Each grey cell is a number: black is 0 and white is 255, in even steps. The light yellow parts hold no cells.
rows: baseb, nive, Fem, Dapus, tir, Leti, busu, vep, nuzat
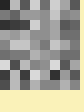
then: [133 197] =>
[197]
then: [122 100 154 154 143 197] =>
[133]

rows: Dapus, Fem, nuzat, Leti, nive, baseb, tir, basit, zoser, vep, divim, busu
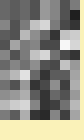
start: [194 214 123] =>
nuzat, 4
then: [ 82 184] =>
[142]
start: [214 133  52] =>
divim, 3
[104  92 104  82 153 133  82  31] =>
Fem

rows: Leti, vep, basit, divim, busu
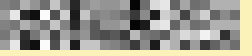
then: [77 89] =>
[57]
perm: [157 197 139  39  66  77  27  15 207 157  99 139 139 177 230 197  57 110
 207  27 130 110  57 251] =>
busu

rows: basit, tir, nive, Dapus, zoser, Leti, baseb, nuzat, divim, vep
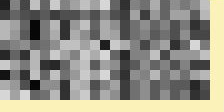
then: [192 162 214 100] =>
[49]
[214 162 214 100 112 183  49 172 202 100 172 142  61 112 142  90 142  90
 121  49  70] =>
vep
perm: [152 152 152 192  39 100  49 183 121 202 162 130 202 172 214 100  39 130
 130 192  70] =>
Leti
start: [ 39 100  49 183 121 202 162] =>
Leti, 1
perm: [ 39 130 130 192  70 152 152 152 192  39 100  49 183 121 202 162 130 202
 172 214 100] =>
Leti
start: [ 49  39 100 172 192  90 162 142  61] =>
baseb, 5
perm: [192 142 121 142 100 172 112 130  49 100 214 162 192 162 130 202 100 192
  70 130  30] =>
basit

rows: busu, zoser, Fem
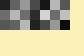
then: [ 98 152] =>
[74]
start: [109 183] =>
zoser, 1
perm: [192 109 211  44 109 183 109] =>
zoser
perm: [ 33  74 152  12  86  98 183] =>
Fem

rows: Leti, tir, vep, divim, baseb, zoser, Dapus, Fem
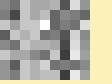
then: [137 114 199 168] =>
[168]
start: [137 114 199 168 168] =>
Leti, 1
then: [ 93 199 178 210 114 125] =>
[114]
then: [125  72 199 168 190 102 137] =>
[125]
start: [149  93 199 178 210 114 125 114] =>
Dapus, 1

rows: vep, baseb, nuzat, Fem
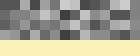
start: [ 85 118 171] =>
nuzat, 10
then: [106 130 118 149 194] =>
[139]
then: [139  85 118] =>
[171]

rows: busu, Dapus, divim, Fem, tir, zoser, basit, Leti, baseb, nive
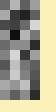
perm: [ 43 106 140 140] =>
tir
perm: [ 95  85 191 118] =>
basit

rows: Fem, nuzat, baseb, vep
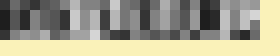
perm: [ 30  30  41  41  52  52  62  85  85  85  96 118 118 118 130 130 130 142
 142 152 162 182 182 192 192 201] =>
baseb
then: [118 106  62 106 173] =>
[130]
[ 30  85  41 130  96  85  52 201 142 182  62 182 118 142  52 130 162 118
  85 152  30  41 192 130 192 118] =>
baseb
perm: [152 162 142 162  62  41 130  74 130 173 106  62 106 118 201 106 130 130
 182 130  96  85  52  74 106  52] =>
Fem
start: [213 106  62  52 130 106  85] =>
vep, 10

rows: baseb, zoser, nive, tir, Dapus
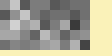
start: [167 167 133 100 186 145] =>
tir, 1
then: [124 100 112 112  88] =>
[112]
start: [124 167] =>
nive, 6
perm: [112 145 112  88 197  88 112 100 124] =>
zoser
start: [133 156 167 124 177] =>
Dapus, 4

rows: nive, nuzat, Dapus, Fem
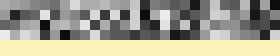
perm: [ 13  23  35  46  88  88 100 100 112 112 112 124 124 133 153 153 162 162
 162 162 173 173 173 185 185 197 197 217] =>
nive
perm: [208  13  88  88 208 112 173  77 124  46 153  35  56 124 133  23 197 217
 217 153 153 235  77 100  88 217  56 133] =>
Fem
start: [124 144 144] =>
Dapus, 22
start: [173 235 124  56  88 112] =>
nuzat, 16
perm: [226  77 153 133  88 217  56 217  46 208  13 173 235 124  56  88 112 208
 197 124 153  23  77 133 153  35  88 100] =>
nuzat
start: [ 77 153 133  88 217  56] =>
nuzat, 6
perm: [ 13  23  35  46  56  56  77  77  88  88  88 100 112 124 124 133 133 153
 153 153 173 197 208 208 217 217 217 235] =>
Fem

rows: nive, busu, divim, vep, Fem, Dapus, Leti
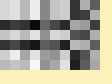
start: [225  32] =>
Leti, 7
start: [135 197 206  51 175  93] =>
nive, 5
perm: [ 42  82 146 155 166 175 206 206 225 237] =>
Dapus

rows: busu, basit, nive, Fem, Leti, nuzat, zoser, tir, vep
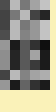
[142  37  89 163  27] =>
nuzat
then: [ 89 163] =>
[27]
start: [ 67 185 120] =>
nive, 1
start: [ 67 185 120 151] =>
nive, 1
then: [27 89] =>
[49]
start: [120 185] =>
basit, 2

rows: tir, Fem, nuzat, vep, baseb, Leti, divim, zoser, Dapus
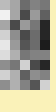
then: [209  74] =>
[38]
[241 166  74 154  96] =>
Fem
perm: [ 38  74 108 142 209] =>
vep
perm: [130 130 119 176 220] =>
Leti
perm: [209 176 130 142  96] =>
zoser

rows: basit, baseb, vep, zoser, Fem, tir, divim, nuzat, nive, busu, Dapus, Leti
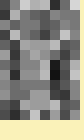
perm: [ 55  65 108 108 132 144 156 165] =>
tir
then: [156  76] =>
[144]
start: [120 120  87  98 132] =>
vep, 3
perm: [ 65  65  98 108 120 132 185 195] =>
zoser
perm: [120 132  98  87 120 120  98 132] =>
vep
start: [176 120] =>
baseb, 2

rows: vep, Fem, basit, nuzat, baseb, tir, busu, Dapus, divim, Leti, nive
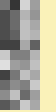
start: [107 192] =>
basit, 2
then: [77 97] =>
[192]

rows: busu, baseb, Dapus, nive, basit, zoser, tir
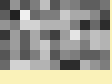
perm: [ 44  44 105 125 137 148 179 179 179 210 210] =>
tir
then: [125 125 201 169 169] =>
[137]
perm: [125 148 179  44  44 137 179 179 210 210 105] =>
tir

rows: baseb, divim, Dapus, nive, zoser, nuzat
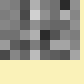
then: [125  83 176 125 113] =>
[42]
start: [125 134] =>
divim, 1
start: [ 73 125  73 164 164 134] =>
zoser, 3
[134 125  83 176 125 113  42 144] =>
baseb
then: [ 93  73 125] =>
[73]
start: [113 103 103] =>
Dapus, 5
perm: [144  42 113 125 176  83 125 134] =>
baseb

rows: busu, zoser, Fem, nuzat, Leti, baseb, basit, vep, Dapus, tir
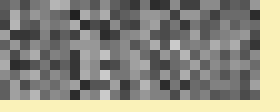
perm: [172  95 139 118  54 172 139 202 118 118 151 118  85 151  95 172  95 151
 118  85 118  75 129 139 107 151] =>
vep
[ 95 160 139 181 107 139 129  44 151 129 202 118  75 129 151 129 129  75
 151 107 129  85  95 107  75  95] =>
tir
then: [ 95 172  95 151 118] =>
[85]
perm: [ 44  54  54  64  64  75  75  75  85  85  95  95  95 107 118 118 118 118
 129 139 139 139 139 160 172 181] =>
Fem
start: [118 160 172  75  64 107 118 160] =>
basit, 13
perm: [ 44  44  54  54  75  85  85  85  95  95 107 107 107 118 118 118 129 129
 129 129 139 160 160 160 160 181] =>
Dapus

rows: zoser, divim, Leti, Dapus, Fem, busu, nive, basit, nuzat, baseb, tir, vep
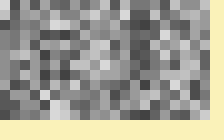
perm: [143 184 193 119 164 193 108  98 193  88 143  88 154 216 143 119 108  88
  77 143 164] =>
zoser
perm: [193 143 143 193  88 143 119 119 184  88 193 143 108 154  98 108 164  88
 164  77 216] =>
zoser
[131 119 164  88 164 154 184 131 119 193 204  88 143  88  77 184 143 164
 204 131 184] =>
Fem
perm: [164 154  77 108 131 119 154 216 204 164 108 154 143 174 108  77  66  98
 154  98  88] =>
Leti

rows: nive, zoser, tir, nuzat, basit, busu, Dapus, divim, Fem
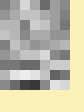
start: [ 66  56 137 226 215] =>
Fem, 3
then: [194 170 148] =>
[158]
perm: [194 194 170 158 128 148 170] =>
zoser
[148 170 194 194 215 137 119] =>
busu

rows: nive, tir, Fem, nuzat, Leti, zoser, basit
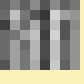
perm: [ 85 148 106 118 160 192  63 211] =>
nuzat
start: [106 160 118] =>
zoser, 1
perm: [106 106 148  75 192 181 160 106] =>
Leti

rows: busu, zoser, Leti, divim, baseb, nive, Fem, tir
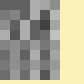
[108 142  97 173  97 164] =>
nive
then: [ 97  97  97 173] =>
[164]
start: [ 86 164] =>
tir, 5
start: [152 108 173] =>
tir, 2
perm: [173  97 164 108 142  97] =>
nive

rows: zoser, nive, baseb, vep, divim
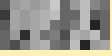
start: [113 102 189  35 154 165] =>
divim, 6
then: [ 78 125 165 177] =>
[113]
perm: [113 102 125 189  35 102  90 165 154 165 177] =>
baseb
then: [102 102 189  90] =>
[102]
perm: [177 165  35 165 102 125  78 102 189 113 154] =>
divim
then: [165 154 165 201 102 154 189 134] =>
[113]
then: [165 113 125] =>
[78]

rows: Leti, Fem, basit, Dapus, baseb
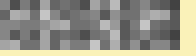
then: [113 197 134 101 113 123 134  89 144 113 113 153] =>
[174]
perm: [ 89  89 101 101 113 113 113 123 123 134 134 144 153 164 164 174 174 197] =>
baseb
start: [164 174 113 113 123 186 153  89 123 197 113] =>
basit, 6
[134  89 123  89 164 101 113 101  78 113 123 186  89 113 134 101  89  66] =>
Dapus

